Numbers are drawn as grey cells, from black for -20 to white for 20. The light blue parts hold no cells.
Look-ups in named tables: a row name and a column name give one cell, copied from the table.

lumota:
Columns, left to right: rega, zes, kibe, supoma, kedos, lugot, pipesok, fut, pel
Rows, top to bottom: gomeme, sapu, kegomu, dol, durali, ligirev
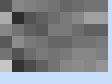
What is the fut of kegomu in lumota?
-5
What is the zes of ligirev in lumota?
-12
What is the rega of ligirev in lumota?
11
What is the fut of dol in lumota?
-2
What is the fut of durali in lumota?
1
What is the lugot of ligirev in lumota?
1
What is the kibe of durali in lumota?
-3
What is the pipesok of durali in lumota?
1
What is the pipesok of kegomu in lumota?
-3
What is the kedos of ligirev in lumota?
-2
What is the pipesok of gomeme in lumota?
-3
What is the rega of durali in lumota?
-2
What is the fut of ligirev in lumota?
1
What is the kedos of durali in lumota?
-2
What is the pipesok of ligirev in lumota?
2
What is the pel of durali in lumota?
0
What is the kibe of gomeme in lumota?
0
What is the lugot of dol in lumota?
-4
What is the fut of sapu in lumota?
5
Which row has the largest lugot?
ligirev

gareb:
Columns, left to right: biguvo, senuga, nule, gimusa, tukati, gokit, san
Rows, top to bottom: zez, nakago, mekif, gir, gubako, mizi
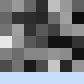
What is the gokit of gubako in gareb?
2
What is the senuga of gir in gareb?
4
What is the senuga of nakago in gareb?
-12
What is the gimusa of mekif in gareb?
-6
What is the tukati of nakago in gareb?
-3
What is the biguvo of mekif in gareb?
-2
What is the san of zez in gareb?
-5
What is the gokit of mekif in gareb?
2
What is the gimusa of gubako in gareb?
1

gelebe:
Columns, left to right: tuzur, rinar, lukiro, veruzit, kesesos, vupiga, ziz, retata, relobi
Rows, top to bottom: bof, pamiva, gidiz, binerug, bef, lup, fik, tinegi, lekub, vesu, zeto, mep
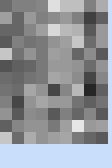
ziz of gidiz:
8
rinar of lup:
-5
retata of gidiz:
-6
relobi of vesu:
-6
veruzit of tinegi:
3
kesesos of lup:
4

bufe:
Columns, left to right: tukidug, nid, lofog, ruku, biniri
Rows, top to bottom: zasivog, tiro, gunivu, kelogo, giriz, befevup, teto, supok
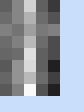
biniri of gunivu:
0
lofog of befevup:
14
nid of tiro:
1
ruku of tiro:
-3
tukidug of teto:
-4
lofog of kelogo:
9
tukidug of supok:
-6
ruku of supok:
-7

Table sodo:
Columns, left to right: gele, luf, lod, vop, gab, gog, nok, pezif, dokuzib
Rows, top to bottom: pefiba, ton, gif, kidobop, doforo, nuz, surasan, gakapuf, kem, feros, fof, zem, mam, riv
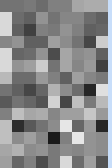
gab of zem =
-16
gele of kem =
-6
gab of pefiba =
0
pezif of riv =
5
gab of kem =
13
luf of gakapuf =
-5
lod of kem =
-4
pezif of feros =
11
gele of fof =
10
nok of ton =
1
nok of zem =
16
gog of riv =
14
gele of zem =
10
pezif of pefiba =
7
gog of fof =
16
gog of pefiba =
0

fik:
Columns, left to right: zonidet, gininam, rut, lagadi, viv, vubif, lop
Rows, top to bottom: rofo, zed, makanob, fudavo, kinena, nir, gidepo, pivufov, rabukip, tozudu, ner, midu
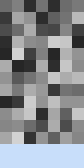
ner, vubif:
-8
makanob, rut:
7
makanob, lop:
-10
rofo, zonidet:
-3
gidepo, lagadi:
2
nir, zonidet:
7
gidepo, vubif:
7
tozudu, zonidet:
2
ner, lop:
2
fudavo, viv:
12
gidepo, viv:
11
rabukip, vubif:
3
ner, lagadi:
-8
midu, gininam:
13
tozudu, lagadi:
-13
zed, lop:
9
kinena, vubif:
8
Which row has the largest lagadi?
nir

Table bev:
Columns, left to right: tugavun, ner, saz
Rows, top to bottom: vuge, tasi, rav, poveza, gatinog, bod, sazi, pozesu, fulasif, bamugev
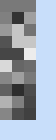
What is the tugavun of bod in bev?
14
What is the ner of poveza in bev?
11
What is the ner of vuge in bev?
-1
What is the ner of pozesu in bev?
-13
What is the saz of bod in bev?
-3
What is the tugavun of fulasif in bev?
8
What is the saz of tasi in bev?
5
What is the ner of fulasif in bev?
0
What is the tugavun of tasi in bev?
0
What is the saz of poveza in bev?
11
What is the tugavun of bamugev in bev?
1
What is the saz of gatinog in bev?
17
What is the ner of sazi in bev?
5
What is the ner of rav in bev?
11
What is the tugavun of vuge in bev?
-1
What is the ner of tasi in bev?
-12
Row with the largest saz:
gatinog

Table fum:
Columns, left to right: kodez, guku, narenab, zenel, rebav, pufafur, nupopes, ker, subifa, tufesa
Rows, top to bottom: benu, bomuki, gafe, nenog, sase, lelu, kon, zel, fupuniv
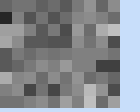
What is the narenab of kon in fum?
2
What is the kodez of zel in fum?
0
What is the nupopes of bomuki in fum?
1
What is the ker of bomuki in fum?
2
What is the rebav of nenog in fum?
-7
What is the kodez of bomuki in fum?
-14
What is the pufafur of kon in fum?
-2
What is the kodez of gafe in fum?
5
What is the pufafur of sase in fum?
-1
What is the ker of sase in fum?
0
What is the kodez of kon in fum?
7
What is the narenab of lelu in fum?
-1
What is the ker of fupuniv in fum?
10
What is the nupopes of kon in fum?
3
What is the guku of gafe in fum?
5
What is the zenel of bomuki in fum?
-2

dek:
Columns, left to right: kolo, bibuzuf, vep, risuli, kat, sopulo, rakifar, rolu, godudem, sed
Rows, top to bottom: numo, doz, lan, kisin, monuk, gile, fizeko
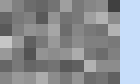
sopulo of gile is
-6
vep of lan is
3
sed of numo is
-10
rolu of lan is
-1
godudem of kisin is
0
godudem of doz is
8
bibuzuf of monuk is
-1
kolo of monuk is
4
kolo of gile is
-4
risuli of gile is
-3
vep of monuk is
-7
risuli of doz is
-6
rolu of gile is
8
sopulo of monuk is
3
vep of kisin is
-5
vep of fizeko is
3
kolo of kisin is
11
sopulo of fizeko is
-1

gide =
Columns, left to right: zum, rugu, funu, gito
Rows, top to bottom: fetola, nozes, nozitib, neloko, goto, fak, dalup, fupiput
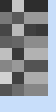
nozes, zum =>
-1
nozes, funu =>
4
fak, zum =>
1
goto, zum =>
10
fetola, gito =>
-13
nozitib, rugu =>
9
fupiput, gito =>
1
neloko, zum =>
-5
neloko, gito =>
2
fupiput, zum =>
-7
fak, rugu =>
4
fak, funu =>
-7

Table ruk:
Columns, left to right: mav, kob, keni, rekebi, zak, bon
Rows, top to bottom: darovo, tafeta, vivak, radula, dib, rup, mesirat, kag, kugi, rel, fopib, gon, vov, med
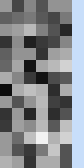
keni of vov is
-11
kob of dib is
3
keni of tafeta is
-1
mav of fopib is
-11
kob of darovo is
-9
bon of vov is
-7
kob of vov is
-7
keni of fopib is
2
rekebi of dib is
-12

